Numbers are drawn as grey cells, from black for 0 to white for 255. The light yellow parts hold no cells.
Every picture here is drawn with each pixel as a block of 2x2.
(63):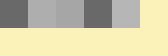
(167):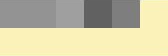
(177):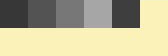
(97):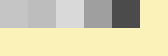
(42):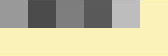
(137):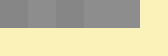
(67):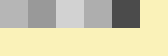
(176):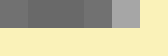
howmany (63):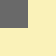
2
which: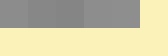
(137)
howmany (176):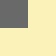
2
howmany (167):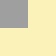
1
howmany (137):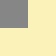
2

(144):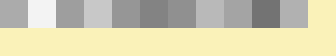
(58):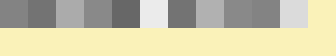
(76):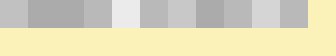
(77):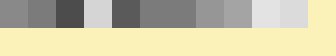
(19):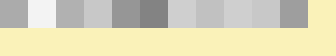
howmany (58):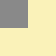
2
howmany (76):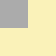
3
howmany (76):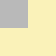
4

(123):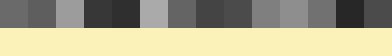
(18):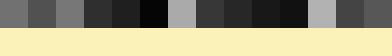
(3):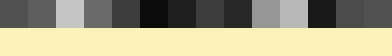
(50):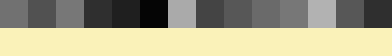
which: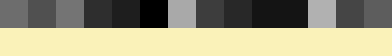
(18)
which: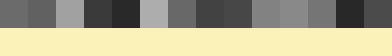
(123)
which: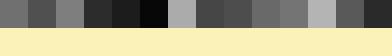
(50)

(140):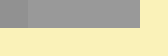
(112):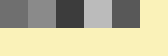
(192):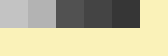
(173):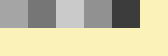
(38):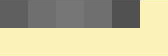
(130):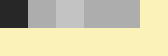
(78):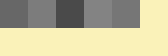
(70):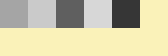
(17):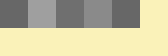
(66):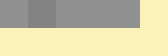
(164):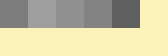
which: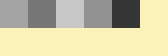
(173)
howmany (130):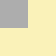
3
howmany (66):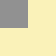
4
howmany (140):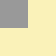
4
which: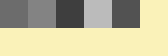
(112)

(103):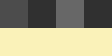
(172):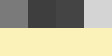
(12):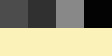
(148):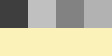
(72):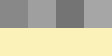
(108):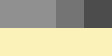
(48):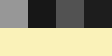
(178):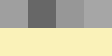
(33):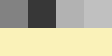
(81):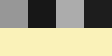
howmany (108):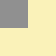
2
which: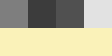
(172)
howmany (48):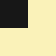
1

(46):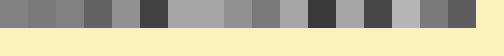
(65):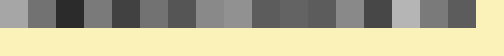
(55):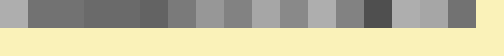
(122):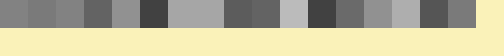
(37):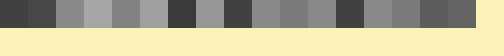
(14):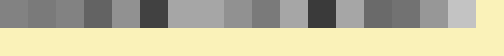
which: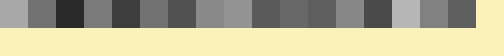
(65)
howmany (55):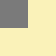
1

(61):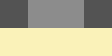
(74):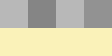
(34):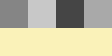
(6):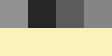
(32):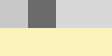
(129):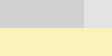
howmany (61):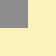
2
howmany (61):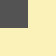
2
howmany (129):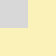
0
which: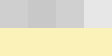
(129)
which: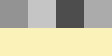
(34)
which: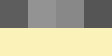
(61)

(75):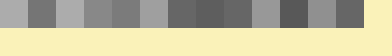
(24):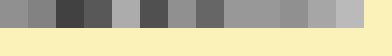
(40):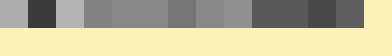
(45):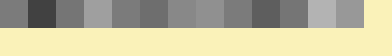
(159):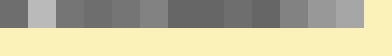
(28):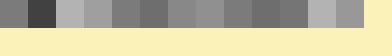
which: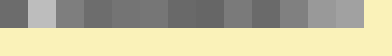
(159)
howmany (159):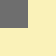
3

